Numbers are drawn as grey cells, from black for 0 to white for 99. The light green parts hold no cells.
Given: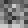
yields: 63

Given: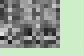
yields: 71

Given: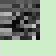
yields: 49

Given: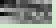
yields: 70

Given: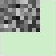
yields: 59

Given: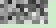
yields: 33

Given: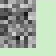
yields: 63

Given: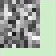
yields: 58

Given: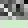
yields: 26
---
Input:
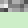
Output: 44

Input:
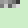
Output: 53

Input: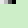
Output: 33

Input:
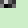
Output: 36

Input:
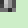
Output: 55

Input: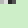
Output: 16

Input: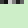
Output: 80
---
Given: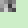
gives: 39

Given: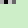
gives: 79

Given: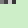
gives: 80

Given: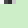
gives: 18

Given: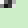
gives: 19

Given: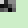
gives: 53

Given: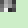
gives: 54

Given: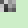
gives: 58
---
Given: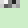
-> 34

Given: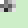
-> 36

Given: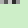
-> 34

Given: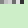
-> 42

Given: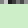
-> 23

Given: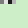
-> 48
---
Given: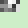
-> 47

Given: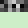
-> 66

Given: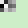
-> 62

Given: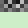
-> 52

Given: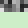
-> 37

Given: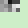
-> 50
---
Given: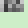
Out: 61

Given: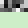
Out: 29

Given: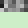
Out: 65

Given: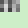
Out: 34

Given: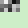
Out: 51

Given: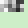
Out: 79

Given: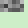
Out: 34

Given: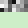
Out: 85

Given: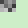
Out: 48

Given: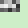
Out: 75
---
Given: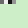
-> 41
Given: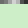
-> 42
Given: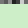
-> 46
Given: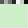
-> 34
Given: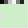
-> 3
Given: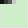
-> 7
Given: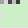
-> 63
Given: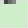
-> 85
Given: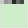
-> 78
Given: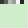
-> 20
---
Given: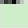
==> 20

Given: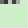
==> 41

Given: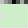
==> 46

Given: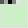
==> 34

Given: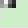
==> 17

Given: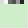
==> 96
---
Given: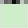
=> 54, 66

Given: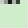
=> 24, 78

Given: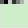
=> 69, 35

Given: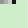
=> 9, 57

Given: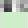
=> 65, 80

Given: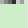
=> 62, 67

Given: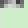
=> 41, 41

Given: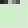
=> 35, 14

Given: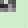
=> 31, 53
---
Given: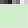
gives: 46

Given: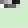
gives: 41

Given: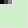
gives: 25

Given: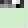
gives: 63

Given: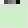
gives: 45

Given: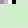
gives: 75

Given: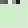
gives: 93

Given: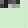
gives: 75

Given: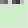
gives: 35

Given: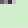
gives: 58
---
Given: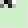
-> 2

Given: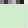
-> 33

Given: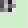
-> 66

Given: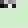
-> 77

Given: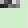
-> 23

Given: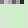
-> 38
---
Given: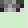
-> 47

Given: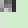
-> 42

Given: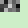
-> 59

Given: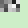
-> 62

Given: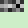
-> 30

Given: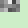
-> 91

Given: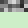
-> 72
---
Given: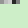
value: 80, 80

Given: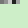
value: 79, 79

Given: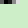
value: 11, 87

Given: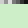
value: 47, 86

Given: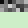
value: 59, 81

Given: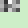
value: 48, 97

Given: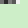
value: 49, 94

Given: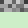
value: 68, 78

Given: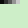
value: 35, 78

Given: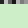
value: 9, 76
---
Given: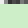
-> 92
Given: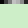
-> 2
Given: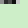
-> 56
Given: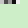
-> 77
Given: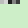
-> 73
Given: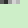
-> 36
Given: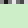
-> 55
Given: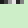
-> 10
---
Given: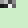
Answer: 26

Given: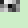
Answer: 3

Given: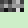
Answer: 41

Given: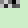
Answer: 42

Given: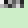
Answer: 67

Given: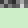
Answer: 28
